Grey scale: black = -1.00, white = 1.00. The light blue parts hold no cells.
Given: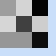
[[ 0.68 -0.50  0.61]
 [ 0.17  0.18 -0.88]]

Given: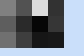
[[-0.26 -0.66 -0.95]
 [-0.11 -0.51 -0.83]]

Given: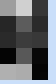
[[-0.70 -0.27 -0.66]
 [-0.66 -0.53 -0.55]]

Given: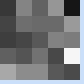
[[-0.46 -0.14 -0.17]
 [-0.51 -0.44 -0.30]]

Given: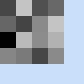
[[-0.20 -0.46  0.08]
 [-0.98  0.45  0.09]]

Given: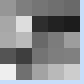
[[ 0.31  0.73 -0.64]
 [ 0.33  0.46 -0.18]]

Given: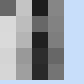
[[ 0.70  0.48 -0.19]
 [ 0.71  0.42 -0.75]]
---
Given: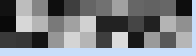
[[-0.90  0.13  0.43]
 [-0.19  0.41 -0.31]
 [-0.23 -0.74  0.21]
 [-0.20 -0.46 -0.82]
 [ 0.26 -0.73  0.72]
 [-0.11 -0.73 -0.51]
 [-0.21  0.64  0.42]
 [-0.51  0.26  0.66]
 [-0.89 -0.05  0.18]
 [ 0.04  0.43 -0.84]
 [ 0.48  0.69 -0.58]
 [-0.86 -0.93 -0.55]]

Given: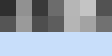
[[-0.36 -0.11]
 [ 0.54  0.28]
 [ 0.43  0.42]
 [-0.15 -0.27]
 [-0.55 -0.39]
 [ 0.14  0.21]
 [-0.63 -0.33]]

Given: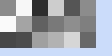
[[ 0.09 -0.01 -0.18]
 [-0.33  0.11  0.67]
 [ 0.60 -0.06  0.39]
 [-0.65 -0.23  0.24]
 [ 0.94  0.29 -0.41]
 [ 0.08  0.95 -0.44]]

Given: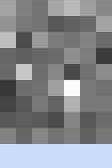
[[ 0.06  0.28 -0.16 -0.53  0.09 -0.11 -0.05 -0.16 -0.07]
 [ 0.25 -0.18  0.03 -0.02 -0.11 -0.05 -0.05 -0.31 -0.24]
 [ 0.45 -0.23 -0.08  0.12 -0.42  0.97  0.39  0.04 -0.02]
 [ 0.30 -0.32 -0.03 -0.16  0.05  0.25 -0.22 -0.40 -0.10]
 [-0.09 -0.10  0.20 -0.19 -0.14 -0.11 -0.06 -0.30  0.05]
 [ 0.01 -0.06 -0.41 -0.25  0.55 -0.14 -0.31 -0.26 -0.20]
 [ 0.29  0.15  0.49 -0.20 -0.18 -0.56 -0.47 -0.31  0.03]]

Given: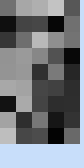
[[-0.32 -0.12 -0.10 -0.94 -0.70 -0.65 -0.64 -0.60 -0.18]
 [ 0.53 -0.95  0.12 -0.36 -0.04 -0.49 -0.65 -0.83 -0.98]
 [ 0.37 -0.44  0.45  0.06 -0.62 -0.45 -0.47 -0.07 -0.40]
 [ 0.31 -0.47 -0.14  0.21  0.19  0.28  0.33 -0.64 -0.44]
 [-0.11 -0.88 -0.58  0.15  0.16  0.32 -0.86  0.28  0.49]]

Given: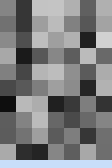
[[ 0.38  0.28  0.64 -0.18  0.35  0.40 -0.60  0.04 -0.13 -0.14]
 [-0.25 -0.32 -0.75  0.47 -0.29 -0.71 -0.01 -0.18 -0.58  0.32]
 [ 0.38  0.01  0.39 -0.27  0.12  0.10 -0.55 -0.42 -0.01 -0.26]
 [ 0.54  0.47  0.25  0.06  0.48  0.25 -0.75 -0.19 -0.29  0.05]
 [ 0.53  0.24  0.49 -0.31  0.42 -0.01  0.36  0.47  0.25 -0.72]
 [-0.58 -0.58 -0.38 -0.80 -0.45 -0.30  0.45  0.03 -0.10 -0.65]
 [ 0.04 -0.11  0.08  0.32  0.00 -0.43 -0.89 -0.27 -0.28  0.33]]

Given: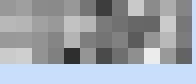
[[ 0.04 -0.07 -0.03 -0.22]
 [ 0.36  0.59  0.45  0.20]
 [ 0.09 -0.20  0.17  0.85]
 [ 0.58 -0.19 -0.29  0.12]
 [-0.08 -0.11  0.01 -0.13]
 [-0.52 -0.04 -0.09 -0.42]
 [-0.08  0.43 -0.01  0.17]
 [ 0.19  0.52  0.41 -0.64]
 [ 0.08  0.20  0.04  0.00]
 [ 0.09  0.26  0.15  0.15]
 [ 0.25  0.42  0.21  0.62]
 [ 0.19  0.44  0.20  0.59]]
